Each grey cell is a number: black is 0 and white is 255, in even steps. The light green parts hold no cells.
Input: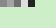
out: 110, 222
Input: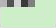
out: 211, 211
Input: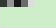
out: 25, 221
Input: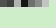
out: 22, 195
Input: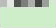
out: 126, 229
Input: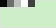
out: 193, 253
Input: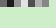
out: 227, 227
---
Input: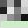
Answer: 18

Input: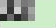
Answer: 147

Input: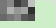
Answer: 76

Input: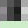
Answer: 184

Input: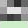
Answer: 145

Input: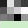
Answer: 151

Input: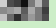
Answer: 77

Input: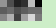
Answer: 122

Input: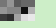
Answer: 232
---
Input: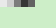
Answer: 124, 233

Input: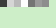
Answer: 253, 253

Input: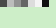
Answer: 101, 244

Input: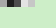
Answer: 77, 227

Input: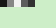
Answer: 241, 241

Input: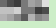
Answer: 121, 221
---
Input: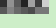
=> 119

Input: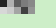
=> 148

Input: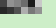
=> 146

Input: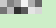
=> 215

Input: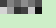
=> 17

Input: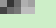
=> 189

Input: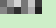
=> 32

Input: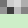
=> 131

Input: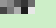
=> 231
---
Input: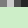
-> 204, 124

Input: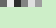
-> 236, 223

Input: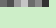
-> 197, 154

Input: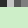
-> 197, 127

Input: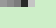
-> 196, 153

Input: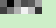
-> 241, 191

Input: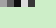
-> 220, 163

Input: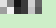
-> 241, 225
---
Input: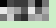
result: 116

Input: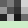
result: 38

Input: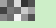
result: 135

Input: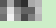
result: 113

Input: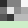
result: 86

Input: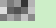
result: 123

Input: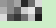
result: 218

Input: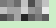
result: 78

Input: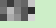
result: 72
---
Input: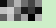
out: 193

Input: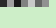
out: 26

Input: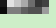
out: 125

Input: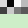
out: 187

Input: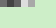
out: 110

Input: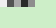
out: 239

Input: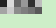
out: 204
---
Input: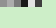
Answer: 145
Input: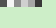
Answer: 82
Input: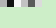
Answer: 179
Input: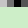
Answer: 197
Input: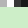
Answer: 181
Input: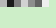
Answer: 183
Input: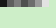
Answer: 23
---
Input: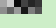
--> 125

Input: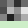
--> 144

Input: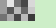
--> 102

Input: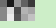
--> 179

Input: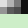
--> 75

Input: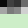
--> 136

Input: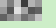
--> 85

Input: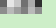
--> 185

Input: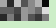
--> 108
